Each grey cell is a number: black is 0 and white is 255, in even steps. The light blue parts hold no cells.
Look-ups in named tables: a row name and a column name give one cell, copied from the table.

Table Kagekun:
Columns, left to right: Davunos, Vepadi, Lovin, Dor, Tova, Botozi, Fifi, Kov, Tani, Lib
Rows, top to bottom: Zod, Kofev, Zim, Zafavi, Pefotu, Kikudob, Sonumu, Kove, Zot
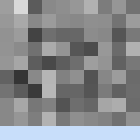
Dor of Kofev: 155
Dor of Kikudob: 181
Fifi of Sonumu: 85
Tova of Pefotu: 93
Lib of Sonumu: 109
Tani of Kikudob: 156
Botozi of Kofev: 136
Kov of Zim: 136
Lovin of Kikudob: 137
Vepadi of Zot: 150
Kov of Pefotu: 148
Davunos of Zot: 136
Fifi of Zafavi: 76

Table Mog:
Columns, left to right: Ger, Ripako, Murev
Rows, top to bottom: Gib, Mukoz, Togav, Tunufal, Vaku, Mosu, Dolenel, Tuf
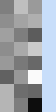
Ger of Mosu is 97
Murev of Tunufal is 202
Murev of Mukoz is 175
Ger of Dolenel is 181
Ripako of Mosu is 152
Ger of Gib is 127
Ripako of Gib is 191
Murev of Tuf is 13
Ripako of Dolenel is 109
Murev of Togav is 92
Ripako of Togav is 126
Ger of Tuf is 181
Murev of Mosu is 250
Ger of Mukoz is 142
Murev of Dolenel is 103
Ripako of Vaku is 121
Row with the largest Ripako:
Gib

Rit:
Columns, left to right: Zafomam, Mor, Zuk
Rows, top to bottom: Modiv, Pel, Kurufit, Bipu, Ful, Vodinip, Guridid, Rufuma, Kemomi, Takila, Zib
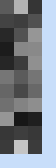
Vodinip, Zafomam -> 118
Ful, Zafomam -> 38
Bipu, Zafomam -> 28
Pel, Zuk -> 81
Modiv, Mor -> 179
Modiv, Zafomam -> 91

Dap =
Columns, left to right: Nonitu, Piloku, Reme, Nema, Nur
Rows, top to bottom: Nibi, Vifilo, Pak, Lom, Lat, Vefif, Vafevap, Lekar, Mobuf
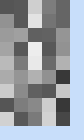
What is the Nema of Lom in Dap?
88
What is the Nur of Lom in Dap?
146
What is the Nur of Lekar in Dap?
56
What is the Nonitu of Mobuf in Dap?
209
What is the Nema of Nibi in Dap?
125
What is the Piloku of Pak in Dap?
160
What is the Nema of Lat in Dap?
107
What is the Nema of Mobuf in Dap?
210

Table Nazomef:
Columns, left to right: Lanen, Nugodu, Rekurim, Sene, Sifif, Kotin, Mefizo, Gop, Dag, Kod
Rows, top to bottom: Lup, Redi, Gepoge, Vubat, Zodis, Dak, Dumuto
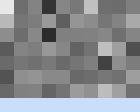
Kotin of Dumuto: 155
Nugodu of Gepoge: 109
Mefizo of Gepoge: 129
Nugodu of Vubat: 132
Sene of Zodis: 121
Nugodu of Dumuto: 128
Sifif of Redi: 95
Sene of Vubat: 152
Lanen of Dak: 83
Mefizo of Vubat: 115
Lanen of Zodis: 106
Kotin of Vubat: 99
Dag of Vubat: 159
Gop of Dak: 119

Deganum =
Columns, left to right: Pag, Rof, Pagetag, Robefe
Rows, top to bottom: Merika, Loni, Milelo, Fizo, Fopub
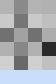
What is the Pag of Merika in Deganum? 180
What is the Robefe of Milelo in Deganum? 173
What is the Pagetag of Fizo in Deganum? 177
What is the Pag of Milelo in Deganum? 113
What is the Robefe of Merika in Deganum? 177
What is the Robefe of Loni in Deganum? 191
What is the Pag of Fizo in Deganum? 177
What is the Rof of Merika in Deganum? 138
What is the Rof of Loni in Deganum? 118
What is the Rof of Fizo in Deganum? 135
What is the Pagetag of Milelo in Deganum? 113
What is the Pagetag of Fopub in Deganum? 208
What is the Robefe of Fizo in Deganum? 42
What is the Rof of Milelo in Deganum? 162
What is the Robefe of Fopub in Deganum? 192
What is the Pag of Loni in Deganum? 201
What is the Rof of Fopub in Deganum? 105
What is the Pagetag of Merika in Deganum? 180
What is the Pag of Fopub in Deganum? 208

